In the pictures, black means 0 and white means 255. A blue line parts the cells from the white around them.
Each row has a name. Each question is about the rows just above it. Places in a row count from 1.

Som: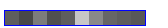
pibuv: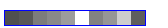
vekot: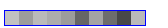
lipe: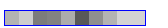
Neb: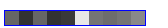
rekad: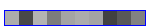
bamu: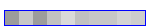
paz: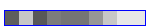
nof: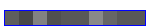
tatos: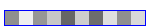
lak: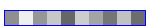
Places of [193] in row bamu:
4 6
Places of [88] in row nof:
5 6 9 10
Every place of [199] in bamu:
2 7 8
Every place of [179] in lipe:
1 8
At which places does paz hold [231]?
9 10

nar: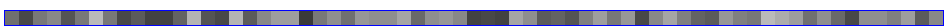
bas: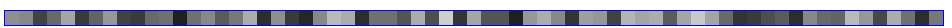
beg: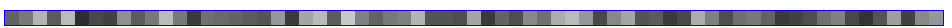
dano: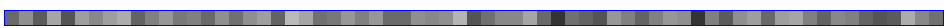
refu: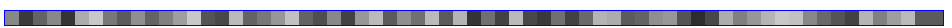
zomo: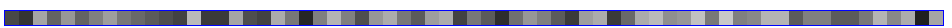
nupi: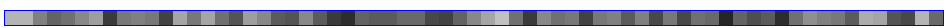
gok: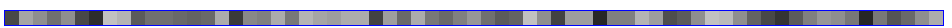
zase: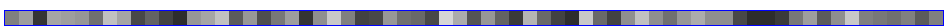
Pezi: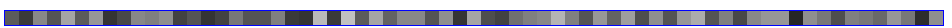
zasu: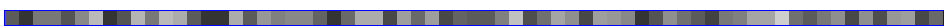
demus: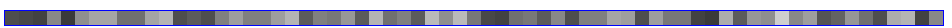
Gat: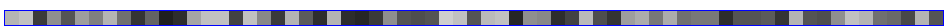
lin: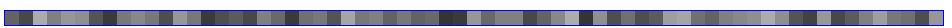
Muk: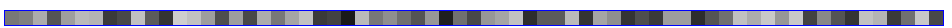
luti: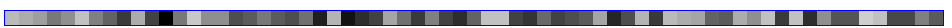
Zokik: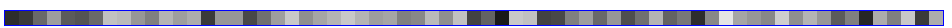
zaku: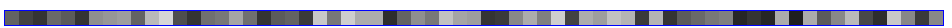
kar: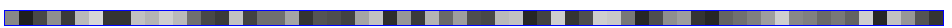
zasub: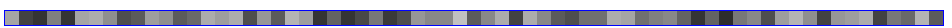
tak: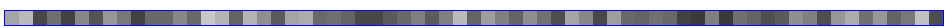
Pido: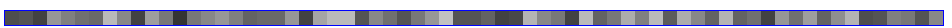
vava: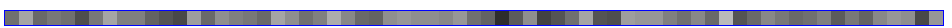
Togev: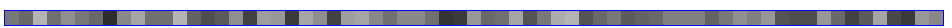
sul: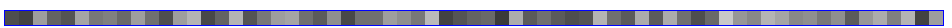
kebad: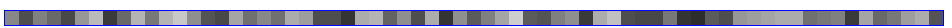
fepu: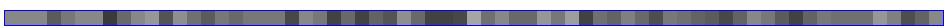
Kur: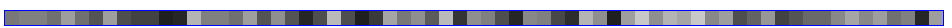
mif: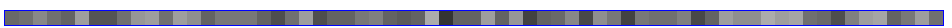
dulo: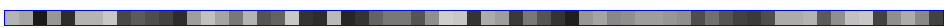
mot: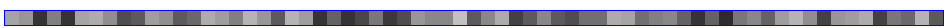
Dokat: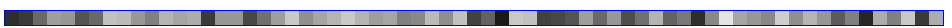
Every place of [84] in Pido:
2 26 29 33 34 63 66
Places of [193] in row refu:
21 57
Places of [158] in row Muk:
5 15 17 48 49

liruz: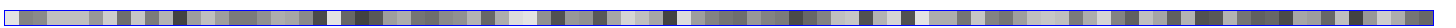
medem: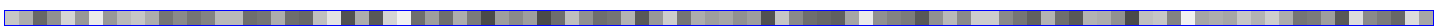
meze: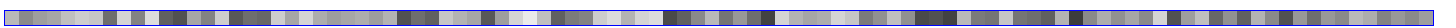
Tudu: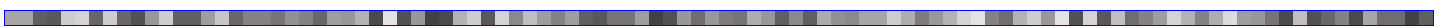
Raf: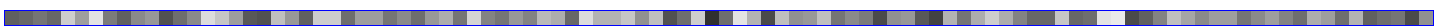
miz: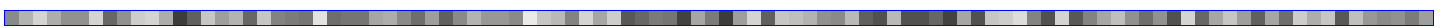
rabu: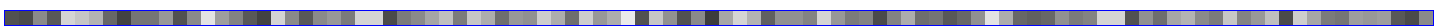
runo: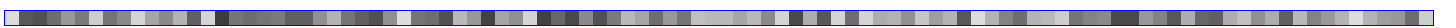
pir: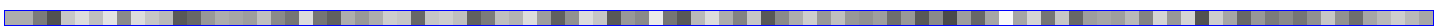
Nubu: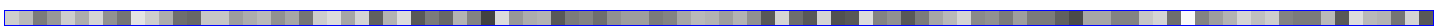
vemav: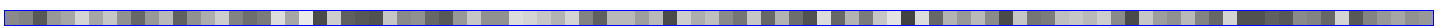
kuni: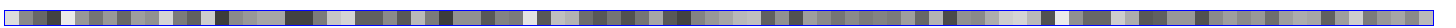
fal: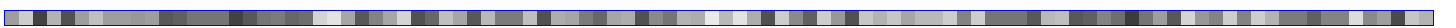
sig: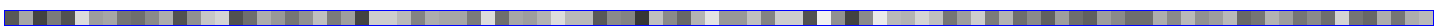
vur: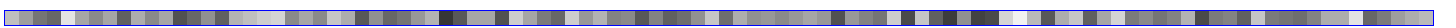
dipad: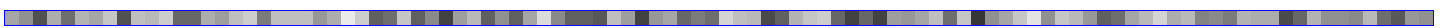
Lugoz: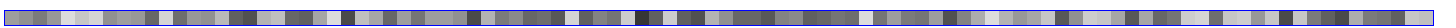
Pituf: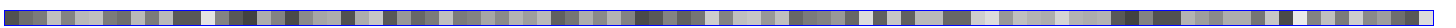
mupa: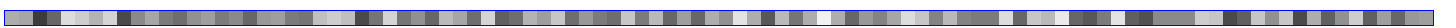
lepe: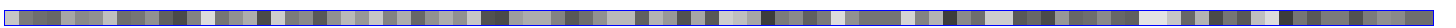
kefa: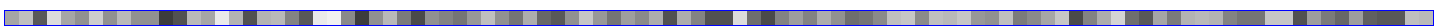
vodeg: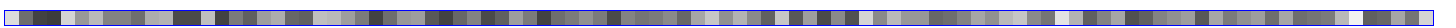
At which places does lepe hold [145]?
7 11 17 24 31 33 43 61 99
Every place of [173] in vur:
10 25 53 76 95 96 101
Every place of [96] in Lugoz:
17 22 42 47 49 58 95 100
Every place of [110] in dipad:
5 28 51 68 80 99
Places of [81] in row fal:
5 30 39 46 55 61
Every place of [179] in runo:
13 24 64 68 71 74 96 98

